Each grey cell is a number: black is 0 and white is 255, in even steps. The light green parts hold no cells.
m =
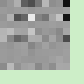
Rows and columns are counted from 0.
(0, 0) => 142
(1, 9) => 159
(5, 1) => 135
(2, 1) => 177
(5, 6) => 138
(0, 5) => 118
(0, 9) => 17
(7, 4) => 147
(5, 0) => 182
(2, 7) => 166
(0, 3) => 95
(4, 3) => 163
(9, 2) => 147
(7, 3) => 158
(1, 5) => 154
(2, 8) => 195
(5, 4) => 172
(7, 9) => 159
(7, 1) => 153
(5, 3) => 119
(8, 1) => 152
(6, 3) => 160
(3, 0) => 155
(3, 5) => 155
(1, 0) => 155
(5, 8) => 141
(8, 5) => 153
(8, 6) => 153
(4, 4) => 197
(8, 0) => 155

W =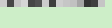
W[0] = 204
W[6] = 204
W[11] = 166
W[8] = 206
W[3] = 213

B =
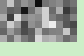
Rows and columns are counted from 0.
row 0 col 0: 136
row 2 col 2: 219
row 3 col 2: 155
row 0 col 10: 115
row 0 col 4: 128
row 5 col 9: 108
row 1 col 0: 136
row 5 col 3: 122
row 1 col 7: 107
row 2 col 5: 141
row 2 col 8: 103
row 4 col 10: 94
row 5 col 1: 111
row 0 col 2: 111
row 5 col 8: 150
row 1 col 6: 208
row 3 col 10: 73
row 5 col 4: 100
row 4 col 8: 131
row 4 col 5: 180

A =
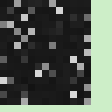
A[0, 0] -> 22
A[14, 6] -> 23
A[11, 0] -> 212
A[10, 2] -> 26
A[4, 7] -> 33
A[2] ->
[27, 25, 30, 199, 21, 26, 27, 22, 26, 25, 46, 29, 108]
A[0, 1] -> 24
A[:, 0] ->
[22, 26, 27, 127, 26, 26, 29, 26, 94, 28, 25, 212, 23, 72, 24]
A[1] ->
[26, 62, 23, 23, 88, 23, 22, 23, 212, 23, 26, 25, 25]
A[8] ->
[94, 24, 23, 55, 22, 24, 24, 22, 27, 23, 211, 25, 26]
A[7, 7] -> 25
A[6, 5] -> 28
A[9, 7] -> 26
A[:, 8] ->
[26, 212, 26, 43, 38, 25, 26, 26, 27, 26, 24, 28, 26, 24, 24]
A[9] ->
[28, 25, 24, 24, 23, 41, 142, 26, 26, 29, 26, 175, 22]
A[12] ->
[23, 27, 30, 33, 19, 24, 23, 23, 26, 27, 23, 23, 146]
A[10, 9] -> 29
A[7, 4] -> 24
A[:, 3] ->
[29, 23, 199, 24, 23, 139, 22, 34, 55, 24, 24, 20, 33, 71, 169]
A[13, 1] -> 25
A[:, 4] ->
[34, 88, 21, 26, 181, 23, 45, 24, 22, 23, 25, 26, 19, 26, 27]
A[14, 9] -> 22
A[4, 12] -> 28
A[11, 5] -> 27
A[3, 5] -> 24

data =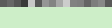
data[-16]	91
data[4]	200
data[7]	131
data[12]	100
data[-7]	204

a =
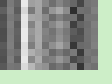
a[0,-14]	77
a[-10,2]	102
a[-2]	[80, 126, 94, 231, 136, 171, 122, 128, 151, 130, 74, 91, 111, 126]
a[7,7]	105
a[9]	[89, 119, 115, 218, 183, 154, 145, 105, 119, 100, 131, 53, 120, 113]
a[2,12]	117
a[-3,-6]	123
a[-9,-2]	110
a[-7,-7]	135
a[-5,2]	96
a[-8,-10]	167
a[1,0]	96
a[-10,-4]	103
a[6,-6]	164
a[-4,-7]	143
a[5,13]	125
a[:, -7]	[111, 150, 107, 135, 115, 121, 143, 105, 128, 105]
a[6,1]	127
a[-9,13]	128
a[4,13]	123
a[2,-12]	107
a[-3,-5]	104
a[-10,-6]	133
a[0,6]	135
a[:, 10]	[103, 46, 113, 64, 93, 83, 55, 122, 74, 131]
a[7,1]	120
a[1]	[96, 128, 92, 214, 122, 165, 109, 150, 169, 140, 46, 113, 110, 128]
